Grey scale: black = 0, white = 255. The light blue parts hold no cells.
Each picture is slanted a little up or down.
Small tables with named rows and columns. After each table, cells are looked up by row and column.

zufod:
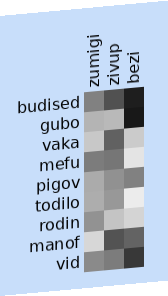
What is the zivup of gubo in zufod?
185
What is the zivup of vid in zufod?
124
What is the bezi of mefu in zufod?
228
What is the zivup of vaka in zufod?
97
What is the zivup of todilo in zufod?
152
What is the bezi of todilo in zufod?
236
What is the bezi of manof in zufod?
99
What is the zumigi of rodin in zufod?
146
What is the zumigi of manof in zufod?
215
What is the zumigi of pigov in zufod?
171
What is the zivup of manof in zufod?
83
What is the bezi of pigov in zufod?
129
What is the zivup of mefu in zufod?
118
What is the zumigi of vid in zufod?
138
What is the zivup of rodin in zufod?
196
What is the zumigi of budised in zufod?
129
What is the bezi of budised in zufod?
30
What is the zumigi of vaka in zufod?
200
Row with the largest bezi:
todilo

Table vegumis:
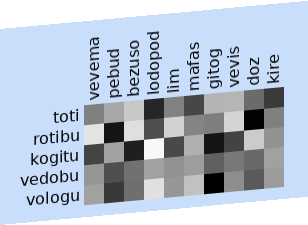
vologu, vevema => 161
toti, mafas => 71
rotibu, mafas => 132
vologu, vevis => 142
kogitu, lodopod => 248
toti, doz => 107
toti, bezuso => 200
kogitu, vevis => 67
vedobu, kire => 161
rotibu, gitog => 126
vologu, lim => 150
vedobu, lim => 145
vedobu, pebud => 79
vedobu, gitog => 96
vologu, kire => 155
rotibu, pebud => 20
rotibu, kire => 128

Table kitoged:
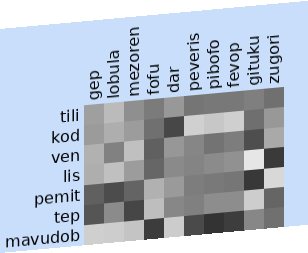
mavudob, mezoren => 196
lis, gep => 174
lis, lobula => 192
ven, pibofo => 115
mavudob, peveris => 74
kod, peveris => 208
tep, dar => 135
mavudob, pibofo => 51

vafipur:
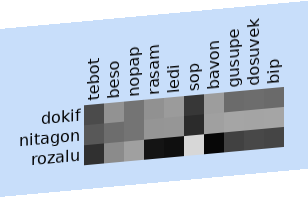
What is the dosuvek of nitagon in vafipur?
164
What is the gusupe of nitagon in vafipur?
165
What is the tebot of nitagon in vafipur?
88
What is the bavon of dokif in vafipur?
157
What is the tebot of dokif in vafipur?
75
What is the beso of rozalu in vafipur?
139

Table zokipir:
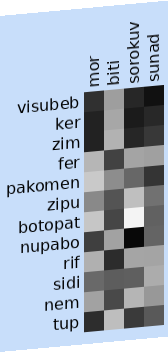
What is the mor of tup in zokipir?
45
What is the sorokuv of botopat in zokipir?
244
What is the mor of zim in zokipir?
34
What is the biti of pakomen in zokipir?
141
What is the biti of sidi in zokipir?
93
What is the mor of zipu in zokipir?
137
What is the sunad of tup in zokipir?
89
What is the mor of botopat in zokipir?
198
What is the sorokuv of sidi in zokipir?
95
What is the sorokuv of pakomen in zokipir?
103
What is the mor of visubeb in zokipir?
48

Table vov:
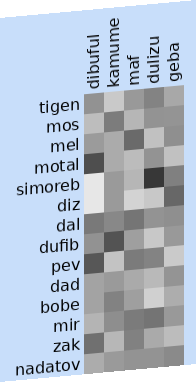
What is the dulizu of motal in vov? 147
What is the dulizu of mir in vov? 116
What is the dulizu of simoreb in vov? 55
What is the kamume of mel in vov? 171
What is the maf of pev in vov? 123
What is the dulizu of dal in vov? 147
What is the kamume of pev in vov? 195
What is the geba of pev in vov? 202
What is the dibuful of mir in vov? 180
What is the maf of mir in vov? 123
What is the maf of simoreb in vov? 182
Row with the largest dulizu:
bobe

